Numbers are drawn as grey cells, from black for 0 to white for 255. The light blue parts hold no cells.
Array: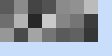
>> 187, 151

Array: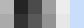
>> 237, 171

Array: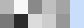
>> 164, 121

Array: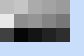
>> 155, 64

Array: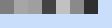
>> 46, 125

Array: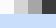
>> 59, 251

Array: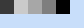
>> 1, 57
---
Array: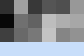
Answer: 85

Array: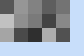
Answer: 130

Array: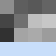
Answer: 94

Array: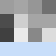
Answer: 165

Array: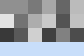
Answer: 167

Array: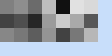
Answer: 17
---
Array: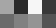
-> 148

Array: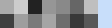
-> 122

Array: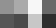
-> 199

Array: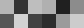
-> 66

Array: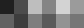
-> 126

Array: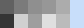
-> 158

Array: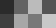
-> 120

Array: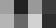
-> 210
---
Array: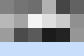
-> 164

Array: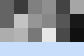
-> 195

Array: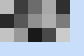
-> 87

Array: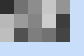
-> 155

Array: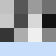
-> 74

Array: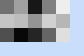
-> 189

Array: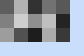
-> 206

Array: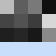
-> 82
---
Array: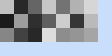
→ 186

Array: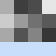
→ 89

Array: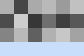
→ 88

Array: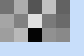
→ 106

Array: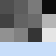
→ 181

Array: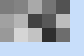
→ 188

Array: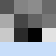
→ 119

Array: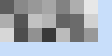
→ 209

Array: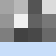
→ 120

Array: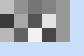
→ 152
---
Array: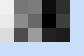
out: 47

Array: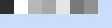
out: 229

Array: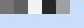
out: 160

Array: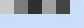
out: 68

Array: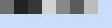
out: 136

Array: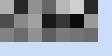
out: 183

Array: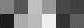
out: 71
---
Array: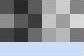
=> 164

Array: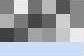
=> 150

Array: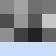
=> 63

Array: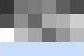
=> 109

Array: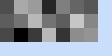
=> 52

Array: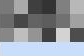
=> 63

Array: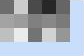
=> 115

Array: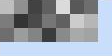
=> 138

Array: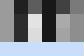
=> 24
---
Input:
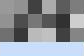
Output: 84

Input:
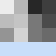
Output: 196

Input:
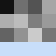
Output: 188

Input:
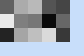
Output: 119

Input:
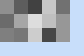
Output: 221

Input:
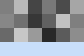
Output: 97

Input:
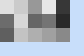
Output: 102

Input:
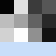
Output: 162

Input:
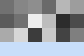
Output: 189
